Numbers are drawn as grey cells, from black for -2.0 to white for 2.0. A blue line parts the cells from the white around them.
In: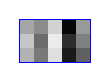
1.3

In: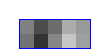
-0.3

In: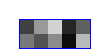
1.3

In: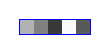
-1.1

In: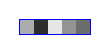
1.6

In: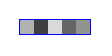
1.4

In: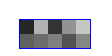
-1.2

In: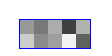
0.7

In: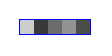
-0.3
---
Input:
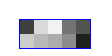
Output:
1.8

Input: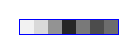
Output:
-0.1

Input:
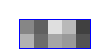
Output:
1.5

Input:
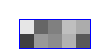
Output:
0.0

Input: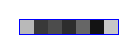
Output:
-0.4

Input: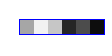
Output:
-1.4

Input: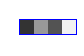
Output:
0.4

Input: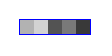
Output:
-0.7

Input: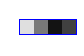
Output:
-0.1

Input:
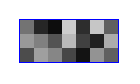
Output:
-1.3
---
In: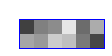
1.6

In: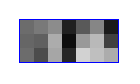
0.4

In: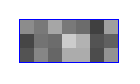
0.8

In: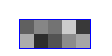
-0.2

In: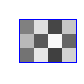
-0.6

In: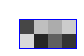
1.0

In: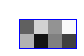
1.3
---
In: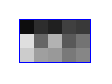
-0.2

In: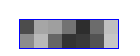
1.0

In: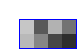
-0.2

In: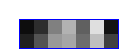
-1.7

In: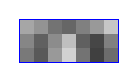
0.0

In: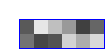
-0.4

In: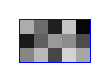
-0.8

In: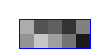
0.0
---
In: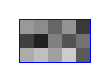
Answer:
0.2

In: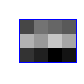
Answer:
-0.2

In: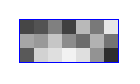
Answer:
-0.7

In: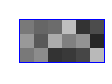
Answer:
-0.4

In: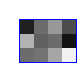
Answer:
-0.3

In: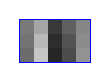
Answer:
0.6

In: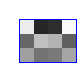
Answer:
-1.4

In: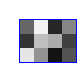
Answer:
1.8
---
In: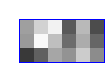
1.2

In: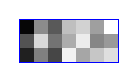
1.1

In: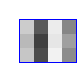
1.8

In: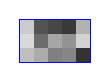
0.1

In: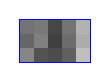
-0.5

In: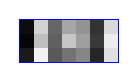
-1.4

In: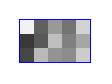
0.2

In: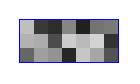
0.6

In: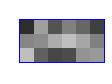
0.3

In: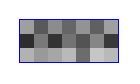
1.1
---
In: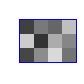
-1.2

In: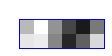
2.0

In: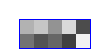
1.1

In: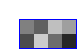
-0.5

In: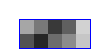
-0.1

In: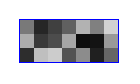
-1.1
